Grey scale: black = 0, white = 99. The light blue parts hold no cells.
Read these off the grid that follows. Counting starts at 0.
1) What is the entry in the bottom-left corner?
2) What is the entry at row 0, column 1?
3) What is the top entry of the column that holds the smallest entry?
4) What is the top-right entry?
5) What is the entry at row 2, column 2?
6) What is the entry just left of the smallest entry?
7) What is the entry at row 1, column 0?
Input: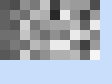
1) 34
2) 30
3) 25
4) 30
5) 81
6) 68
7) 38

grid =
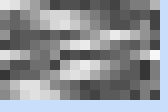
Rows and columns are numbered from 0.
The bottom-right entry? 26
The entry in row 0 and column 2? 74
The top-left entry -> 91
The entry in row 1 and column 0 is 53
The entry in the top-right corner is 70
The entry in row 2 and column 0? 43
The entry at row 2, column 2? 43
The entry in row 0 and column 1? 87
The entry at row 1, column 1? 39
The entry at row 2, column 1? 39
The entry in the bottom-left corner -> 53
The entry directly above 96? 26
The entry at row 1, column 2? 53

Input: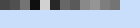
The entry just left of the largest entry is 6
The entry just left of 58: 53

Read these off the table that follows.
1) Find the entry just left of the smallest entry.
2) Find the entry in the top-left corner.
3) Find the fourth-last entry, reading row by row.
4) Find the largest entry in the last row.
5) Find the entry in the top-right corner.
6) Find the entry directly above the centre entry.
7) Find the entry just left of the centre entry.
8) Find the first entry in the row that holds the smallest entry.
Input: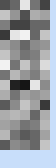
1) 13
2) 31
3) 54
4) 76
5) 26
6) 76
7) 71
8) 76

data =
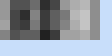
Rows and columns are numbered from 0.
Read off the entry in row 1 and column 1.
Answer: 27
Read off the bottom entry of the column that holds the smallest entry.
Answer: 13
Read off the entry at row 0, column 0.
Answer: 59
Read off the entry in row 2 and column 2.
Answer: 23
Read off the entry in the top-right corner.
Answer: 55
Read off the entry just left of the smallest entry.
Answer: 37
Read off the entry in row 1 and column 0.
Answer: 59
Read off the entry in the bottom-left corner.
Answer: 51
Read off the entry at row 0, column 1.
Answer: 32
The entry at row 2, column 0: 63
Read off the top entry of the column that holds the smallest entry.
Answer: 18
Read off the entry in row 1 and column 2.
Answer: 18
